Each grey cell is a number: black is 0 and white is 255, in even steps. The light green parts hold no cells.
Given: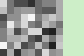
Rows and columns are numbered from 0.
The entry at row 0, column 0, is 216
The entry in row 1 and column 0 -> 188
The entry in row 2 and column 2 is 144
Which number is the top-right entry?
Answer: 172
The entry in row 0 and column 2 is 76
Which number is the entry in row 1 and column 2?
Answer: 144
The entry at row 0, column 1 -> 117
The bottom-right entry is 157
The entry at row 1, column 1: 117
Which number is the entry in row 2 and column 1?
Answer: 144
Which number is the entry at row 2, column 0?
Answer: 76

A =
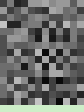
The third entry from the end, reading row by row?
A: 183
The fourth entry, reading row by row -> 49
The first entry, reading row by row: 64
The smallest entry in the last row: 10
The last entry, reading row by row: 153
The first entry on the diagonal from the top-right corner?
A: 153
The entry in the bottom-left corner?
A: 64
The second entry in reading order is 123
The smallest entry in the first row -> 36
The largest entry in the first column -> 195
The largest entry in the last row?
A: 195
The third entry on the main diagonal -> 93
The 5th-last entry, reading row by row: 93

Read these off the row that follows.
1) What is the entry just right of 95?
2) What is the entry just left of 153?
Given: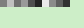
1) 49
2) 111

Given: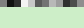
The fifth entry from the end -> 184
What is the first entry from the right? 142
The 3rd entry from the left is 47

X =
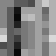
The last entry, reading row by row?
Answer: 177
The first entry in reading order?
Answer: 134
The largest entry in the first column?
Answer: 217
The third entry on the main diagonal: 9
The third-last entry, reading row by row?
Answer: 162
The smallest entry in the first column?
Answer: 77
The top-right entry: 177
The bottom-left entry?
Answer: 120
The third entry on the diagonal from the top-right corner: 162
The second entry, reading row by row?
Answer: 134
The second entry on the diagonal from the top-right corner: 104
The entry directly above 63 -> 104
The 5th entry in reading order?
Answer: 77
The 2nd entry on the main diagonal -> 92

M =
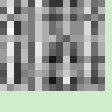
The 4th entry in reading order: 187
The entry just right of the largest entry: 52
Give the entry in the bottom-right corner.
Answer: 126
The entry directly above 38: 79
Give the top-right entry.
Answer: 126
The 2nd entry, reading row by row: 217
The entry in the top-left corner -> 173
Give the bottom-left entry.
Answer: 201
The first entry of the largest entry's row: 95
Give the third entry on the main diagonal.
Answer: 157
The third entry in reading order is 95
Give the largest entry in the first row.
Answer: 232
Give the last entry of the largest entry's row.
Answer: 173
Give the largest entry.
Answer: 246
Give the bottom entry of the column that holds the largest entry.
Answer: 141
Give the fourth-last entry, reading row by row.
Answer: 141
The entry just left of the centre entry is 157
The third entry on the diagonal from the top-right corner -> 110
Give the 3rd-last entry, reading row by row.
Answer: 157
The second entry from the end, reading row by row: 157
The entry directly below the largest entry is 187
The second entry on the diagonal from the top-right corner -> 95

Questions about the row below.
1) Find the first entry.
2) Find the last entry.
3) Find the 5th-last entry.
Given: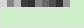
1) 214
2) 149
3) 134
